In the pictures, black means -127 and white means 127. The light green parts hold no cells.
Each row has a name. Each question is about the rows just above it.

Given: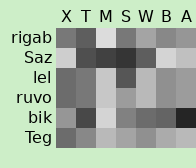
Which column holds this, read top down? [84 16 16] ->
B
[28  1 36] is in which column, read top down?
S
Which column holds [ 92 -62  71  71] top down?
M
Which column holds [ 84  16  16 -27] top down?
B
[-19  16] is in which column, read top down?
W
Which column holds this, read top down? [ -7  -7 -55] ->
T
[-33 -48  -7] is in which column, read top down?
T

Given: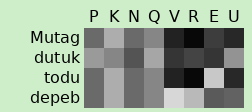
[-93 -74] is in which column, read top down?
V
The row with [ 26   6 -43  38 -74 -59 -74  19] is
dutuk
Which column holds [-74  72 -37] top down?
E
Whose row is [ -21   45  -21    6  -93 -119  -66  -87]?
Mutag
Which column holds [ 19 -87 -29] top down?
U
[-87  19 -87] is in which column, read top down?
U

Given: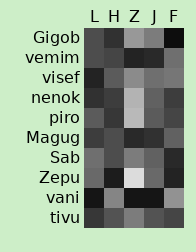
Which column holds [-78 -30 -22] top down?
J
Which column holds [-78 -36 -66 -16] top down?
L
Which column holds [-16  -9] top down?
F
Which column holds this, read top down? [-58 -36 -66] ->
H

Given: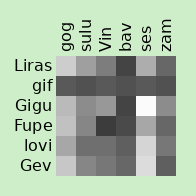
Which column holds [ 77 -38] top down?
gog
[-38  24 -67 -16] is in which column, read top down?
Vin

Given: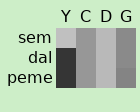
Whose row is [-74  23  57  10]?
dal
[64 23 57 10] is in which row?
sem
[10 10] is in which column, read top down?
G
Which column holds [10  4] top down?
G
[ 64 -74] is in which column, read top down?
Y

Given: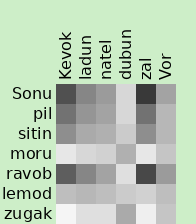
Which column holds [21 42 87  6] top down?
ladun
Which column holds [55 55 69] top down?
Vor
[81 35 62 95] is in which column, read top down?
natel
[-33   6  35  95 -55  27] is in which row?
ravob
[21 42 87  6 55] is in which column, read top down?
ladun

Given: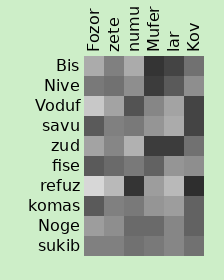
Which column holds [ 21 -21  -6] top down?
Mufer
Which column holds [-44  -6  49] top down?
numu
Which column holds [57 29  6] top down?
lar

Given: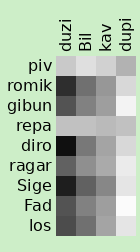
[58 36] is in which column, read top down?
kav
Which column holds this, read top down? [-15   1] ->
Bil
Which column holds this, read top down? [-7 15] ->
Bil

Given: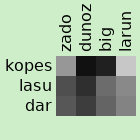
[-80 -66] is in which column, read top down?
dunoz
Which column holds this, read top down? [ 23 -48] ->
zado
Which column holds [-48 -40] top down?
zado

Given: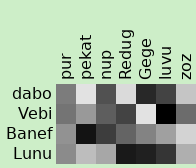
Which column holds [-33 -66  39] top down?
nup
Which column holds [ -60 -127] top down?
luvu

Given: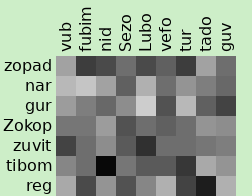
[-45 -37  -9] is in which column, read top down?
Sezo
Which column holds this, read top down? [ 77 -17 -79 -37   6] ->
Lubo
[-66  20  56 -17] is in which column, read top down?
tur
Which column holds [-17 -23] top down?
guv
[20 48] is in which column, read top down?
guv

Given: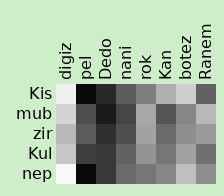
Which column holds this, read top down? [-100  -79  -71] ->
Dedo
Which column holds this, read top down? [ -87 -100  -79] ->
Dedo
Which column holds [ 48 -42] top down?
Kan
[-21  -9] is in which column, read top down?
Kan
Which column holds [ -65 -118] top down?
pel
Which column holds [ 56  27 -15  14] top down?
Ranem
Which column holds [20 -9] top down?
rok

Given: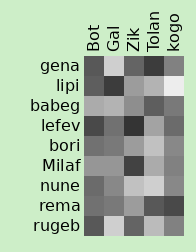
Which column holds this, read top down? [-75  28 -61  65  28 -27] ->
Zik
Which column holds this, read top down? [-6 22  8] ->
Gal
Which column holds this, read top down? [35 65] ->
Tolan
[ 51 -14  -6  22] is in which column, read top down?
Gal

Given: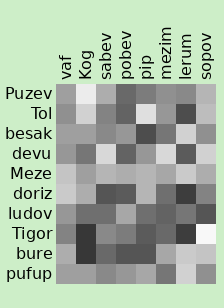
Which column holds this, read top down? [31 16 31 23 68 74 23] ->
vaf
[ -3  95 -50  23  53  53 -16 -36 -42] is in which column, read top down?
pip
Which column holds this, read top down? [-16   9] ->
sabev
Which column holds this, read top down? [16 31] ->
vaf
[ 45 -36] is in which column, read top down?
pobev

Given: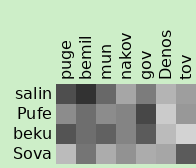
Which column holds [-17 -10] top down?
bemil
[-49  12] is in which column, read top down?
puge
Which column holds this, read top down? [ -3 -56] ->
gov
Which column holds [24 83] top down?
tov
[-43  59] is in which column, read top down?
puge
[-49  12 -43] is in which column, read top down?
puge

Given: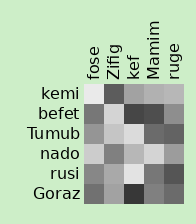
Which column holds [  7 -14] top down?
fose
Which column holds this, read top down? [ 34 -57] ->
kef
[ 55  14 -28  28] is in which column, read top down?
ruge

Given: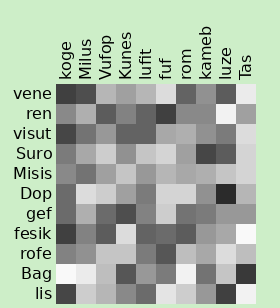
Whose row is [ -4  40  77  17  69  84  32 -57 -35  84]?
Suro
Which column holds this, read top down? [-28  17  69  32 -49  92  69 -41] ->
Kunes
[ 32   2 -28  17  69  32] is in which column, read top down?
Kunes
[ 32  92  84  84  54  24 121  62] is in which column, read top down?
Tas
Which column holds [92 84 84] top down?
Tas

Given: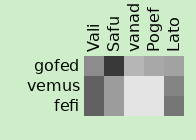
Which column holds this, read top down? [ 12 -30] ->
Vali
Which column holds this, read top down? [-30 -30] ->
Vali
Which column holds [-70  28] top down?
Safu
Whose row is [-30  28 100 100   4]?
vemus
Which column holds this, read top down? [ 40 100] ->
Pogef

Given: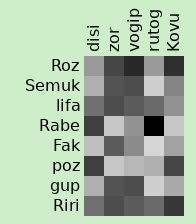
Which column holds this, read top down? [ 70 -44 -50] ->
zor
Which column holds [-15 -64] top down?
disi
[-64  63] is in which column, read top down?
disi
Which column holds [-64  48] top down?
disi
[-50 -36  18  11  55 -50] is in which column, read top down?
vogip
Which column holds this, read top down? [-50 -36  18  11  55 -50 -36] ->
vogip

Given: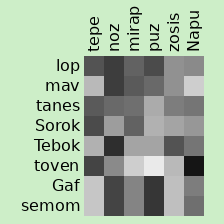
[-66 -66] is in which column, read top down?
noz
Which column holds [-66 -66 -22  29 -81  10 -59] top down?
noz
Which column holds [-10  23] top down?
Napu
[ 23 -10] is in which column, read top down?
Napu
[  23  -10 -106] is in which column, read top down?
Napu
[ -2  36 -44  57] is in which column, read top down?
zosis

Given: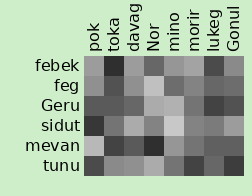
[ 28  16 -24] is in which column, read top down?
davag
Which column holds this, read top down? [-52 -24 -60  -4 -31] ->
lukeg
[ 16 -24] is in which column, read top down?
davag
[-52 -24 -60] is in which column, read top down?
lukeg

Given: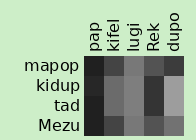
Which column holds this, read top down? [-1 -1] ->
lugi
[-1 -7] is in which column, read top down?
lugi
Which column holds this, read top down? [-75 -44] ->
Rek
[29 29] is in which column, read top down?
dupo
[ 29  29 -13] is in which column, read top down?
dupo
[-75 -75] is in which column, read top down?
Rek

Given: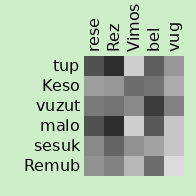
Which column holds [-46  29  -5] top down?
rese
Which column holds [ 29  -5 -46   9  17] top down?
rese
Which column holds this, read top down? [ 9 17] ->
rese

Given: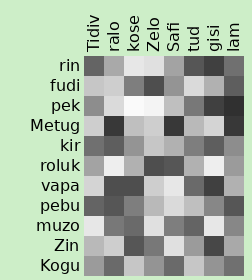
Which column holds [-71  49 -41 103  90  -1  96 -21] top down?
Safi
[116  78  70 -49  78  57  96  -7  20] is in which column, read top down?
Zelo
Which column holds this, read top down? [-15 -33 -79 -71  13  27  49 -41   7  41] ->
lam
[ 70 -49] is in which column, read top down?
Zelo
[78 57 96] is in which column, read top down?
Zelo
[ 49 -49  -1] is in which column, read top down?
kose

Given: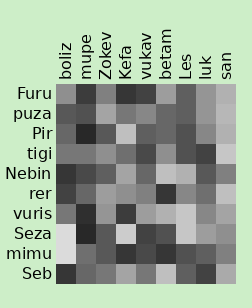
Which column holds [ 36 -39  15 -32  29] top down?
Zokev
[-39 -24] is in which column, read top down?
boliz
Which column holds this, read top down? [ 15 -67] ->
Kefa
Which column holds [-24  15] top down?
betam
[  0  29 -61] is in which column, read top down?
vukav
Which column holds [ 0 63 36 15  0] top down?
san
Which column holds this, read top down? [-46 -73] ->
betam

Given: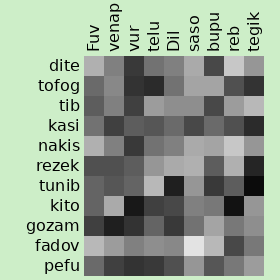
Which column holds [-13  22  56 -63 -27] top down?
telu
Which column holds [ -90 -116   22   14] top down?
tegik
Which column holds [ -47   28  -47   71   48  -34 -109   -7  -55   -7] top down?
reb
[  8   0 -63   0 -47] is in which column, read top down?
venap
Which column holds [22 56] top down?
telu
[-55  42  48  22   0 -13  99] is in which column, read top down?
saso

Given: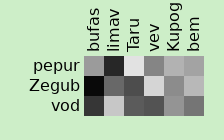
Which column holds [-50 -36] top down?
Taru
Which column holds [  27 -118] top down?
bufas
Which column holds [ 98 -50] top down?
Taru

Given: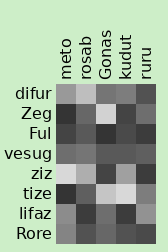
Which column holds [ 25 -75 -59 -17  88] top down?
meto
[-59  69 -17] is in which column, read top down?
Gonas
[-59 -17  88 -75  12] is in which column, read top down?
meto
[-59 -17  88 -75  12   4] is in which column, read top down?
meto
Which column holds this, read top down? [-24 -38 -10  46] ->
rosab
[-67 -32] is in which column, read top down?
ruru
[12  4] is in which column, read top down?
meto

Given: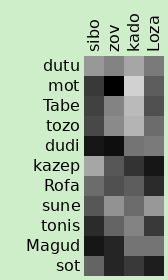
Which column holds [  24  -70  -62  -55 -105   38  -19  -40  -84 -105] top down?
sibo
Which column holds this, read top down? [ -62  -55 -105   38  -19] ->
sibo
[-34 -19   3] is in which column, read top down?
kado
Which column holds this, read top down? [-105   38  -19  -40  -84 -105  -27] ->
sibo
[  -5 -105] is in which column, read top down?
Loza

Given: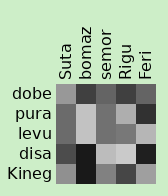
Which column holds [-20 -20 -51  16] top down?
Suta
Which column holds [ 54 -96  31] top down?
Feri
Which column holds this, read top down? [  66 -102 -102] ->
bomaz

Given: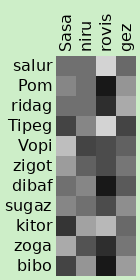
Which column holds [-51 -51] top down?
rovis
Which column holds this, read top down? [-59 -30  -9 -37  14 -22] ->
gez
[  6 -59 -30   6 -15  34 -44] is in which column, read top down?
niru
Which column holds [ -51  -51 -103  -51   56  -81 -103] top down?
rovis
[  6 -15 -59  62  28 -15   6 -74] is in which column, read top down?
Sasa
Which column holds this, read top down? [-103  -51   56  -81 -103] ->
rovis
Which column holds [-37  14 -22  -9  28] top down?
gez

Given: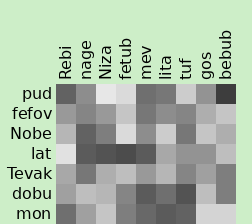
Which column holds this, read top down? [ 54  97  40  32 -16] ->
Rebi
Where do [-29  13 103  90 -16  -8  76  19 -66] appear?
pud
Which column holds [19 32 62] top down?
gos

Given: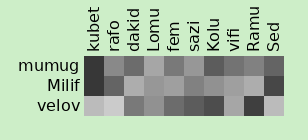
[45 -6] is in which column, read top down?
dakid
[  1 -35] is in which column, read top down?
sazi
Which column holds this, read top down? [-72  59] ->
kubet
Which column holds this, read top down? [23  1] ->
sazi
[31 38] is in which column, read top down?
vifi
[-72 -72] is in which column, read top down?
kubet
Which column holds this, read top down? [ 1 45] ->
Ramu

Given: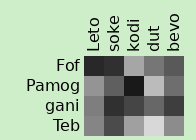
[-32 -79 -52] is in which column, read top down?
soke
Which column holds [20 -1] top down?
Leto
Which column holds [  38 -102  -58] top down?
kodi
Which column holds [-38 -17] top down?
bevo

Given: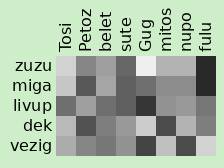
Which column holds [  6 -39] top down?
Petoz
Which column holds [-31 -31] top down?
sute
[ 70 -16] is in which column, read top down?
Tosi
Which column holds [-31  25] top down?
sute
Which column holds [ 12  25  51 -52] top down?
nupo
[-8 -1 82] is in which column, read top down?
fulu

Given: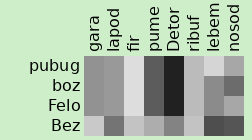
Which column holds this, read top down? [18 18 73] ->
gara
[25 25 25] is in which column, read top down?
lapod
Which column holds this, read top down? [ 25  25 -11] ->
lapod
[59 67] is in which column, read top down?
ribuf

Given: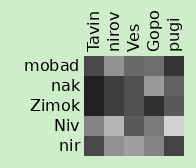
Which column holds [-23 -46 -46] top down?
Ves
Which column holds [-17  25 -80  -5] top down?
Gopo
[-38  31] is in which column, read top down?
Ves
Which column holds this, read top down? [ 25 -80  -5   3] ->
Gopo
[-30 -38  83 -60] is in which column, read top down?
pugi
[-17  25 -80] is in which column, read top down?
Gopo

